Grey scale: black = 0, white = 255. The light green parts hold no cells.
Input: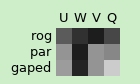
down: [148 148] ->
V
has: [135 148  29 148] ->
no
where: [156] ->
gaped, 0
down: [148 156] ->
U
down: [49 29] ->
W
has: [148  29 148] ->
yes
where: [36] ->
gaped, 1

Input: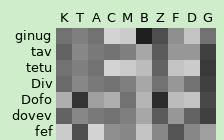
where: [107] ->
Div, 0
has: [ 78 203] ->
no
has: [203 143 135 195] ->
no
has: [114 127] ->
yes
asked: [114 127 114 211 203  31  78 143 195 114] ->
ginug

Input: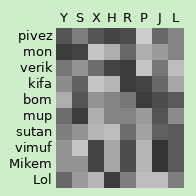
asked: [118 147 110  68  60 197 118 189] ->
verik
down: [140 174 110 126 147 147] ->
Y
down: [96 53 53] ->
J
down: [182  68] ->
X
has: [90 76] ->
no

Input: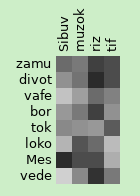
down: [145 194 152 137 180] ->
Sibuv
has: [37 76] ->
no
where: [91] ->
tok, 3
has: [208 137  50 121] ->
yes
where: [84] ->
loko, 1
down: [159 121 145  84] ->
muzok

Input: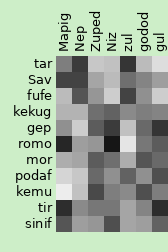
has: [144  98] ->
yes
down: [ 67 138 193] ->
zul

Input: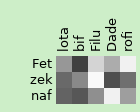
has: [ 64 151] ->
no
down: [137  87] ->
bif
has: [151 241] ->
no
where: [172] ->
Fet, 3
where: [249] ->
zek, 2

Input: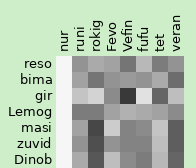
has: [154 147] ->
yes
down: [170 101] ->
tet
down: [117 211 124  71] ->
rokig
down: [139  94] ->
veran
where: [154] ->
bima, 4

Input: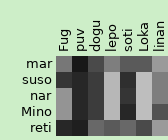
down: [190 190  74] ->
Loka
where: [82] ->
Mino, 6
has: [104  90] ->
yes
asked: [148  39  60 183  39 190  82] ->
Mino
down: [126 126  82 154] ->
linan
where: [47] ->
suso, 4

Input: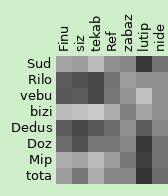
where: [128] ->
bizi, 4
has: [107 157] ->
no
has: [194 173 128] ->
no
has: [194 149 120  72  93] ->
no
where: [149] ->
vebu, 4
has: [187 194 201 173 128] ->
yes
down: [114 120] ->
Ref

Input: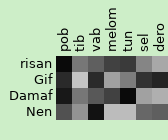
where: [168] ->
risan, 6
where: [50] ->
Gif, 5
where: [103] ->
Nen, 5
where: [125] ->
Gif, 4
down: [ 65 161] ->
melom

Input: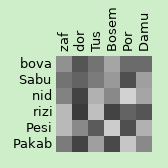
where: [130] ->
nid, 0
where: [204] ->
Pesi, 3
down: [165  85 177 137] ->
Damu

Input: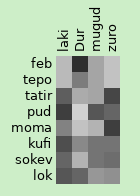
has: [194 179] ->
yes
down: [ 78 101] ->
laki
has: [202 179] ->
no
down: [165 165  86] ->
mugud
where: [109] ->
sokev, 3
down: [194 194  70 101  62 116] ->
zuro

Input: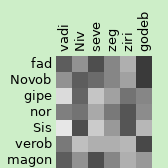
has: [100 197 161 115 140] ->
no
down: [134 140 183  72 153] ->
godeb
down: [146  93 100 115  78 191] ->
Niv
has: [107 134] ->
yes

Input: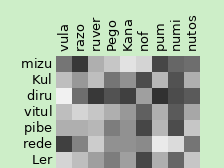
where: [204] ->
rede, 2
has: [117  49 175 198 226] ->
no
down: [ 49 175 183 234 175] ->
pum
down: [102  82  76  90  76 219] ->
numi
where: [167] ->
vitul, 8

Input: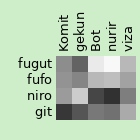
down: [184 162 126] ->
viza
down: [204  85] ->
gekun
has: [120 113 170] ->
yes
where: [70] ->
niro, 2

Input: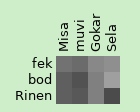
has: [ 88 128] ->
yes
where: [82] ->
bod, 1
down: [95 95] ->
Misa
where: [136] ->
fek, 2

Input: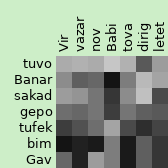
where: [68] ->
tufek, 6
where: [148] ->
sakad, 1
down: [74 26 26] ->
tova
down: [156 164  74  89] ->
letet
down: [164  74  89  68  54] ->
letet
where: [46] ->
tufek, 5
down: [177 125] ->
tova

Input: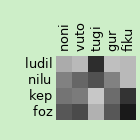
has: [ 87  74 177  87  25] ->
yes
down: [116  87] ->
noni
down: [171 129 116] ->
noni
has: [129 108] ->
no
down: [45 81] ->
tugi
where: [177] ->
foz, 2

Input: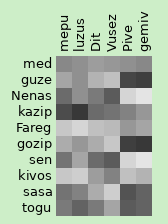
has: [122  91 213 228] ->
yes
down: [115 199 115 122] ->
mepu
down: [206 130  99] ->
luzus

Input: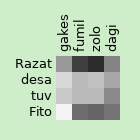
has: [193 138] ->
no
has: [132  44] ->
no
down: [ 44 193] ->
zolo
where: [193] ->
desa, 2

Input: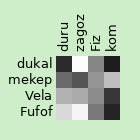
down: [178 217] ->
duru
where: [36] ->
Fufof, 3

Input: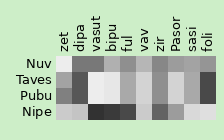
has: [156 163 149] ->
yes
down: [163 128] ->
zet
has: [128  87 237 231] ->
yes
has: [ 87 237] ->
yes
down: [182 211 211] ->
vav

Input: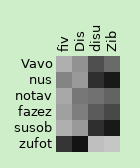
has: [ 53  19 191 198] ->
yes
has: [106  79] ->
no

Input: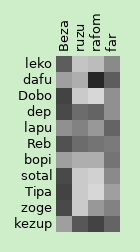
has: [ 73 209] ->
no
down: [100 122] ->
far

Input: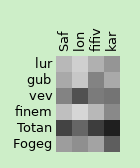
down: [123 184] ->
fifiv
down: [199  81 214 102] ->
lon
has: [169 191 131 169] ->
no
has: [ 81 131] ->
no
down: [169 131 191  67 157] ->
Saf
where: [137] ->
finem, 3
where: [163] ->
Fogeg, 2

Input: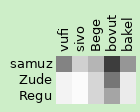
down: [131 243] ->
vufi
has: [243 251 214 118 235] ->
yes
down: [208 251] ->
sivo
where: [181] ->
samuz, 2
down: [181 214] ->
Bege
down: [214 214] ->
Bege
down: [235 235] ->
bakel

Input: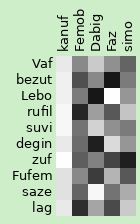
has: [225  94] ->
no
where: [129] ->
zuf, 2

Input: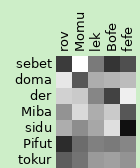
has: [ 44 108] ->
yes
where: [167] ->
sidu, 2
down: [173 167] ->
lek
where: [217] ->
Miba, 1

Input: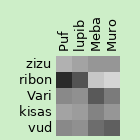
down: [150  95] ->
Muro
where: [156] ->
kisas, 1

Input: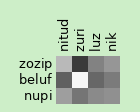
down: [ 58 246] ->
zuri
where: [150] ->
zozip, 3
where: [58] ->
zozip, 1
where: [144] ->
nupi, 3
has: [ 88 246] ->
no
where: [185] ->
zozip, 0

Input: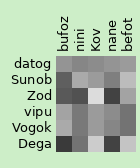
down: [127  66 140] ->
nane
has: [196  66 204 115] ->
no
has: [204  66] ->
yes

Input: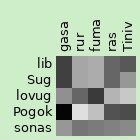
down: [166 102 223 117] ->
rur
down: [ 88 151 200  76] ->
Tiniv
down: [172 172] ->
fuma
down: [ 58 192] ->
fuma
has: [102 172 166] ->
no
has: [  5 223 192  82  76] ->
yes
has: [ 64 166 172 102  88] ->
yes

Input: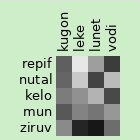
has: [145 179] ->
yes
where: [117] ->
mun, 2
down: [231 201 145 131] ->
leke
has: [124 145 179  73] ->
yes
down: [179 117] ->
lunet
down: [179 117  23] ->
lunet

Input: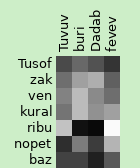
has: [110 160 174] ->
yes
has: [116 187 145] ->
yes
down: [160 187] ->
buri
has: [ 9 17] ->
no
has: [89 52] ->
no
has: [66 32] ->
yes
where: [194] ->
ribu, 0

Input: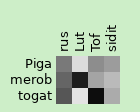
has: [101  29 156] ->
no
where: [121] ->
Piga, 0
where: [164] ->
merob, 2
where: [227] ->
togat, 1
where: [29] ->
merob, 1
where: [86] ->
togat, 0

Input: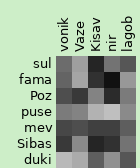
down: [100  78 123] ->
vonik
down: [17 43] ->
nir
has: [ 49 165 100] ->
no
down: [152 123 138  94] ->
lagob
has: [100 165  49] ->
yes

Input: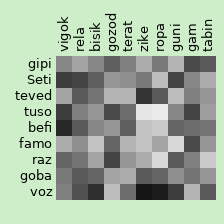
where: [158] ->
tuso, 9
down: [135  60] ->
vigok
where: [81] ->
voz, 1
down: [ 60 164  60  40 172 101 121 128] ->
vigok
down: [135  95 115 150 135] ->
bisik
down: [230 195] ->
zike

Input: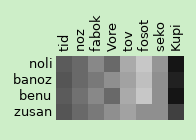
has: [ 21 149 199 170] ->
no
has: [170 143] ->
no
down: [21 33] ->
Kupi
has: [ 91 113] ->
yes
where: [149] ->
noli, 6

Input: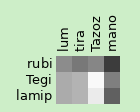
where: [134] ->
rubi, 2
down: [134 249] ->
Tazoz
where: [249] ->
Tegi, 2
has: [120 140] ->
no
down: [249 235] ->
Tazoz
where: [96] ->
lamip, 3
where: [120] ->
rubi, 1

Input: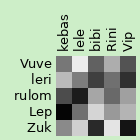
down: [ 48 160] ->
Vip
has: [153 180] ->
yes
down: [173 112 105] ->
Rini
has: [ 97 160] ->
no

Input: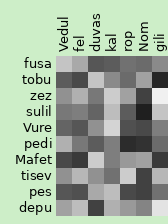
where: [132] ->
depu, 5
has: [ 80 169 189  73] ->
yes
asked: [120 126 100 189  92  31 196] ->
sulil

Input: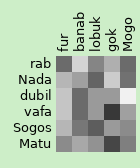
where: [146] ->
Matu, 2
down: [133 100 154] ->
lobuk
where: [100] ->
Nada, 2
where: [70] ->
Matu, 3

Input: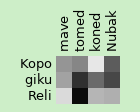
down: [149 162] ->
mave
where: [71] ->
giku, 3

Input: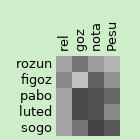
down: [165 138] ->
rel
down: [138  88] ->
Pesu

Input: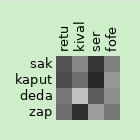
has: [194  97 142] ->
no
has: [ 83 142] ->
no
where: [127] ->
sak, 3
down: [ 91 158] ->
ser

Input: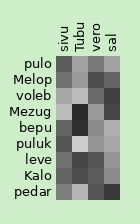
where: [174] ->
bepu, 3
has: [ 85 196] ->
no
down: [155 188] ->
Tubu

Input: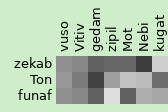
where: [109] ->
Ton, 6
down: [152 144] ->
vuso
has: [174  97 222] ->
no
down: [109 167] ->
kugat

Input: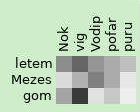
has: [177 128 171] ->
yes
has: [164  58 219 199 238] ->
no

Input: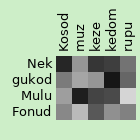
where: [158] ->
Mulu, 0
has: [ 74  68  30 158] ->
no
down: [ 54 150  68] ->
keze
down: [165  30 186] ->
muz
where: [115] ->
Nek, 4
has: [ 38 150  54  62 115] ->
yes

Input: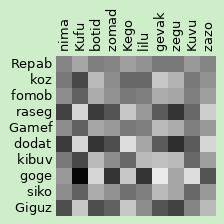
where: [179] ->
koz, 7
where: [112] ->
siko, 4
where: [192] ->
kibuv, 6

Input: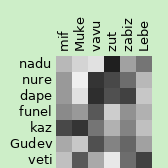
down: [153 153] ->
mif
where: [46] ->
dape, 2
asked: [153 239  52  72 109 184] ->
nure

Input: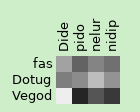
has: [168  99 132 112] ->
no
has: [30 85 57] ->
no
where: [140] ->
Dotug, 1
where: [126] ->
Dotug, 0
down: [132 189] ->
nelur
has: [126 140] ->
yes

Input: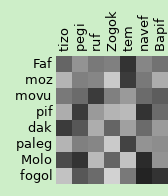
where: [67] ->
paleg, 4
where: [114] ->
Faf, 6
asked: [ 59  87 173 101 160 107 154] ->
dak
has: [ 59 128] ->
yes
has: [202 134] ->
no
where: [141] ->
paleg, 6

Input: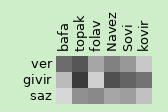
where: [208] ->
givir, 2
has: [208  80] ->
yes
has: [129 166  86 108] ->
no
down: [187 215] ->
bafa
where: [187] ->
givir, 0
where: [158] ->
saz, 4
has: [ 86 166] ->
yes

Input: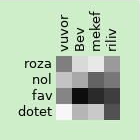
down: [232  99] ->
mekef
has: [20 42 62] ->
no
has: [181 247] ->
no
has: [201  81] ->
yes

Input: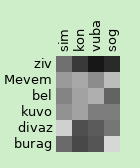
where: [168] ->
Mevem, 1
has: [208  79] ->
yes
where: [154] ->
Mevem, 0
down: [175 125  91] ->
vuba
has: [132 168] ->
no
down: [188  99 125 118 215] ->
sog

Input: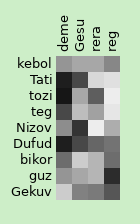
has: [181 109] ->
yes
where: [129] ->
Gekuv, 1
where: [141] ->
Nizov, 0
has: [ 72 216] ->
yes
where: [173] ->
Nizov, 3
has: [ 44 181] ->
no

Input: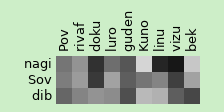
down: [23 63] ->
vizu
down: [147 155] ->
rivaf
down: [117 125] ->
Pov

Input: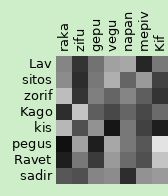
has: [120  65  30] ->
yes
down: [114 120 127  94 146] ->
gepu
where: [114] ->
Lav, 2

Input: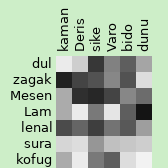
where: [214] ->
sura, 0
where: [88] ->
lenal, 4
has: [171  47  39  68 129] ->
no
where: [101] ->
lenal, 1
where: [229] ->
Lam, 3
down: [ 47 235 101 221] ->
Deris

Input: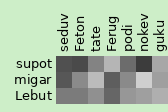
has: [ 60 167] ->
yes
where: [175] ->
Lebut, 6
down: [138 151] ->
podi
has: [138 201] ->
no
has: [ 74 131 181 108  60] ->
yes
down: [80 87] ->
seduv
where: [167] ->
supot, 6

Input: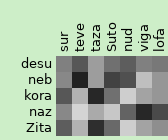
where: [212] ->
naz, 1
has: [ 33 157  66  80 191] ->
yes
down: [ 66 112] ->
Suto
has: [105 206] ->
yes
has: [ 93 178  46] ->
yes
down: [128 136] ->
sur
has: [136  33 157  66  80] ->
yes

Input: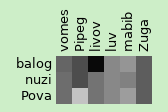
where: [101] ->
balog, 0
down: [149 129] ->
mabib
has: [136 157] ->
yes
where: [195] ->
Pova, 1

